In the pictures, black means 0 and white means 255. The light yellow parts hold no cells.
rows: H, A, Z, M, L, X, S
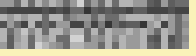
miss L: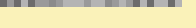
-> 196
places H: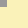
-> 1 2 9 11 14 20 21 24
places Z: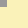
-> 2 4 12 13 15 18 23 25 27
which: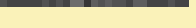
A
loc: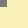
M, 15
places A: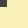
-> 2 3 4 5 6 8 10 19 22 23 24 26 27
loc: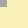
S, 3

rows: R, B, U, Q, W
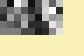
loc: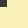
Q, 7
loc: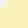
R, 3
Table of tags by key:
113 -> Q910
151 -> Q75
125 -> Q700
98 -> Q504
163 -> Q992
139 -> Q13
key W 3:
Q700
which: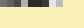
Q
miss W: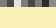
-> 30
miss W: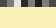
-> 139
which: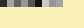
U

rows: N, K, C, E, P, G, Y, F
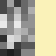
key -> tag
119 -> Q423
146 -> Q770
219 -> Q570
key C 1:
Q570
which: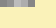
P
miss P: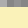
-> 188
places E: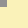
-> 2 4 5
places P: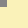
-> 1 5
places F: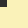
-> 1 3

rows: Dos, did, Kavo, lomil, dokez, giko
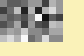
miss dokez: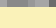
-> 204
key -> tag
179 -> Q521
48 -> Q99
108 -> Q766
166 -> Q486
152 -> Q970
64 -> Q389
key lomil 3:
Q486
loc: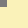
Kavo, 1
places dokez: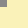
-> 1 5 6

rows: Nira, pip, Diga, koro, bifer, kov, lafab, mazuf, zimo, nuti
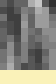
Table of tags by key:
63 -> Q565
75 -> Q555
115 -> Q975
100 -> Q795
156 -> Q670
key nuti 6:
Q555
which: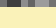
Diga

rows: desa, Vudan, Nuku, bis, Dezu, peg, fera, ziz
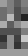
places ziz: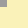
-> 1 2 3 4
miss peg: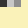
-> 64
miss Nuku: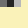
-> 80
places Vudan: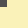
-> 3
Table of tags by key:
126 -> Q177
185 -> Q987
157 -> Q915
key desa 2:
Q177
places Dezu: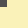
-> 1 2 3

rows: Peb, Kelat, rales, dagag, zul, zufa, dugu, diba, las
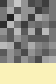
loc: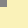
dugu, 6
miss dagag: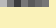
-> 46
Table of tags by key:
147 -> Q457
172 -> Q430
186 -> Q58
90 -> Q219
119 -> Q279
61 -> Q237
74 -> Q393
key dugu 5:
Q430
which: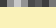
Peb
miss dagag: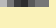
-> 106
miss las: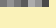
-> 159

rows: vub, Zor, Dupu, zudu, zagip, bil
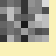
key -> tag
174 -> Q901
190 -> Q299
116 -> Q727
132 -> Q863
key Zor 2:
Q299
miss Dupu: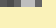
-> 204

